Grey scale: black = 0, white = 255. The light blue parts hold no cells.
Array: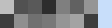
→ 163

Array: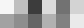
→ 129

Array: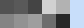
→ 109

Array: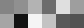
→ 89

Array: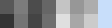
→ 167

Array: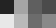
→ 108

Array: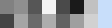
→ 159

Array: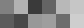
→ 108

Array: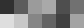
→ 64
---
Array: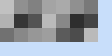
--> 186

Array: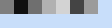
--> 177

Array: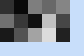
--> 17

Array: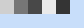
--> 72

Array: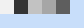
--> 194

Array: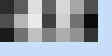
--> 64

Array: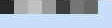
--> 153

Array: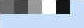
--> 154
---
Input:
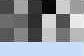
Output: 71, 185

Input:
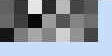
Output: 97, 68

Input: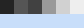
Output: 36, 238

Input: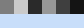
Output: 125, 20

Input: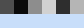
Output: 77, 181

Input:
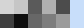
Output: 213, 155

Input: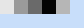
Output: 230, 182

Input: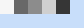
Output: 246, 54
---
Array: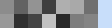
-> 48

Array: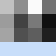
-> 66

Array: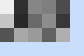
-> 40

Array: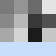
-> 184

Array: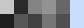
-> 87

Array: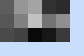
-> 128

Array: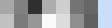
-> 123
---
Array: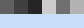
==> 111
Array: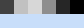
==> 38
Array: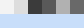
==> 177
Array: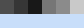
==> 139
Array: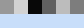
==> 188
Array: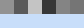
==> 132
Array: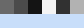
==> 49
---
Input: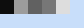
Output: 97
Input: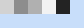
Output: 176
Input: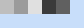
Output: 224
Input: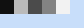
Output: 75
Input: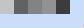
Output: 131
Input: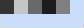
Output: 105
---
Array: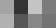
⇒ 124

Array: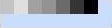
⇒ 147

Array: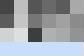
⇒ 105

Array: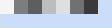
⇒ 189

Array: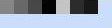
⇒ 3

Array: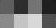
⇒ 31

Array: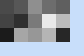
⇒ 109

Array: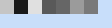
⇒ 89

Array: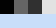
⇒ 226

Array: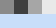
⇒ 233
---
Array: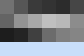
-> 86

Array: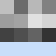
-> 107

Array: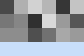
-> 176

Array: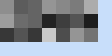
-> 92

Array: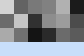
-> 99

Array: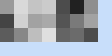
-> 217

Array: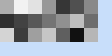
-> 242

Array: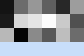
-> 108

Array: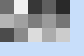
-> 241
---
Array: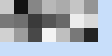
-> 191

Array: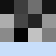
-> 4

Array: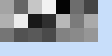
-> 130

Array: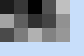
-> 177

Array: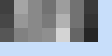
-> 212

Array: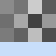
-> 98

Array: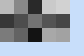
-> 19

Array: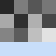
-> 92

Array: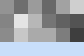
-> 170

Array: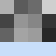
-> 164
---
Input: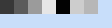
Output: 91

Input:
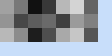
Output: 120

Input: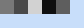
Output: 73

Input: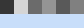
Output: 213

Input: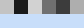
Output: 25

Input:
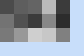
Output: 94

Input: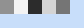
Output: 243
